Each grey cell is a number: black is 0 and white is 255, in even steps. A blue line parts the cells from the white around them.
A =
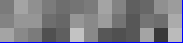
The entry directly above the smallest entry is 110
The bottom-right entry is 187
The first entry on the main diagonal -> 123
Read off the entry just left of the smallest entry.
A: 164
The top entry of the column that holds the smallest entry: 144
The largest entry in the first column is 164
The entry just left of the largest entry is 95
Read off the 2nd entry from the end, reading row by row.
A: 57

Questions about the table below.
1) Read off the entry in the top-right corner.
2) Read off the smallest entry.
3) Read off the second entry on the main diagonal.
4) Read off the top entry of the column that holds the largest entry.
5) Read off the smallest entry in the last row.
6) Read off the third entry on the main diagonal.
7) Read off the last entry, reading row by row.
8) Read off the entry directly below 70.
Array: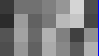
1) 78
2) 43
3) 156
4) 213
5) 78
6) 105
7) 177
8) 144

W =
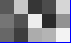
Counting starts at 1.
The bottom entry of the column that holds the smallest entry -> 180
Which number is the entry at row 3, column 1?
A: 103
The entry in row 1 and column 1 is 88
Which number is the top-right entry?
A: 214

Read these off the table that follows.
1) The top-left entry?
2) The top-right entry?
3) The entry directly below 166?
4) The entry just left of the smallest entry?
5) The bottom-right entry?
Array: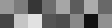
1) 153
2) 104
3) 77
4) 137
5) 145

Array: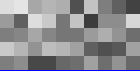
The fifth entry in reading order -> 174
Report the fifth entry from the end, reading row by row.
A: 110
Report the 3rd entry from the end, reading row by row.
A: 110
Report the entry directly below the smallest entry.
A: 155
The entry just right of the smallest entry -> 141
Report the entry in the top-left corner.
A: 221
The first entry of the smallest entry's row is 155
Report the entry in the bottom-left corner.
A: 126
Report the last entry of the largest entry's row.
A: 66
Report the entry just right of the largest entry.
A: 167
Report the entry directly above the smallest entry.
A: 195
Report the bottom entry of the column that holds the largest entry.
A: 141
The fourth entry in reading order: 181
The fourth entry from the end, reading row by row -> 161
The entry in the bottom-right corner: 104

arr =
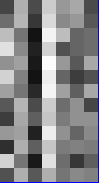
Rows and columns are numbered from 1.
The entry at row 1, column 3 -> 75
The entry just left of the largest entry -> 25
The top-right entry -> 75
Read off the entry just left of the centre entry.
41
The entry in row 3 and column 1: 189
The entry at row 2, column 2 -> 181
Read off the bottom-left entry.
81
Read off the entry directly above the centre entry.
237
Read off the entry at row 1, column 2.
175
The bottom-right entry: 129
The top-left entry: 69
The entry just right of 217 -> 137
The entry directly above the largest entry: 210
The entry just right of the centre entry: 160
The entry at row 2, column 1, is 109
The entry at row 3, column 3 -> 19
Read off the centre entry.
244
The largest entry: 252
